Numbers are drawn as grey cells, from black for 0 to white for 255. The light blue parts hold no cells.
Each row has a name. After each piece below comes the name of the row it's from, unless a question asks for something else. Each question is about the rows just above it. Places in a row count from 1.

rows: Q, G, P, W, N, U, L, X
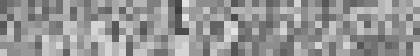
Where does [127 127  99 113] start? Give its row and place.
X, 51
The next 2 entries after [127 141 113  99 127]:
[196 113]
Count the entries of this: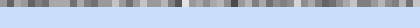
60
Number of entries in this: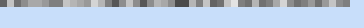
50
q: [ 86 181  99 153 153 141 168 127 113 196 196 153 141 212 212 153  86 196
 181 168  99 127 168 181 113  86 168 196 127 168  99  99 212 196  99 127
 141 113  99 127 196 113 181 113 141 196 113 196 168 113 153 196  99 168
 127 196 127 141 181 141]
W
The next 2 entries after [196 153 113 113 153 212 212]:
[153 153]
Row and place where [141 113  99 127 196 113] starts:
W, 37

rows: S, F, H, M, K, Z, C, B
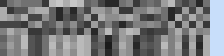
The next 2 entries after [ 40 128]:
[186  98]
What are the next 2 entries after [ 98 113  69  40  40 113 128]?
[56 98]
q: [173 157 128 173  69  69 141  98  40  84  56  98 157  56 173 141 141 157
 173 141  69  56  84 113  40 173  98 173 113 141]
H

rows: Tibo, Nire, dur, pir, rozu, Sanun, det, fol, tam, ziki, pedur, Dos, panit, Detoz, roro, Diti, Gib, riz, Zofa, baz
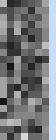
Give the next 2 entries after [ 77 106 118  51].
[133 133]
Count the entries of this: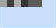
6
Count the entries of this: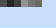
6

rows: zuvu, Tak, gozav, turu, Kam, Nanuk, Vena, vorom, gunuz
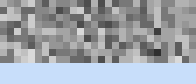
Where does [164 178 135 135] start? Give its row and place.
zuvu, 22
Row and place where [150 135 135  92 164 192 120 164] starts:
Tak, 18
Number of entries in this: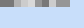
10
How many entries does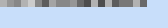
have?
21
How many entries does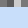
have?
4
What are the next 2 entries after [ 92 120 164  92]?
[120 178]
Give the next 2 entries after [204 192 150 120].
[120 192]

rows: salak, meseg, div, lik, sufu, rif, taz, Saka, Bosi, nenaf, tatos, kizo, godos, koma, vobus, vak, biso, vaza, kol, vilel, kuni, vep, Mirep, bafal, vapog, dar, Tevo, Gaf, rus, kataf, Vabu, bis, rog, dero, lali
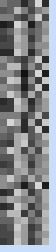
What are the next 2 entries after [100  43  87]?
[213  43]
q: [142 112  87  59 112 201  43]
Bosi
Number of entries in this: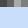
4
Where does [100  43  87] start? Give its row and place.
salak, 3
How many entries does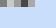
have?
5

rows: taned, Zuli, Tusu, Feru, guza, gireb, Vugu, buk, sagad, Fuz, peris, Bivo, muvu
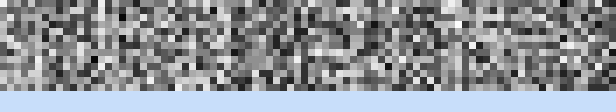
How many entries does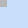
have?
1
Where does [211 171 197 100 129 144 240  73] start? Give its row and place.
Zuli, 51
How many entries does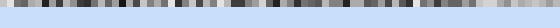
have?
80
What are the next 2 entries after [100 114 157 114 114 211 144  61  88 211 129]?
[114  21]
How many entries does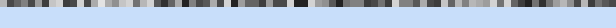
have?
88

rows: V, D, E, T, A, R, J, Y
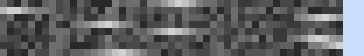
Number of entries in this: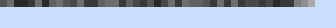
45
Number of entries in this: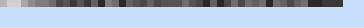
49
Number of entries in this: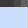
4
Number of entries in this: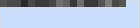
18
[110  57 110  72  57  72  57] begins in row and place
J, 32

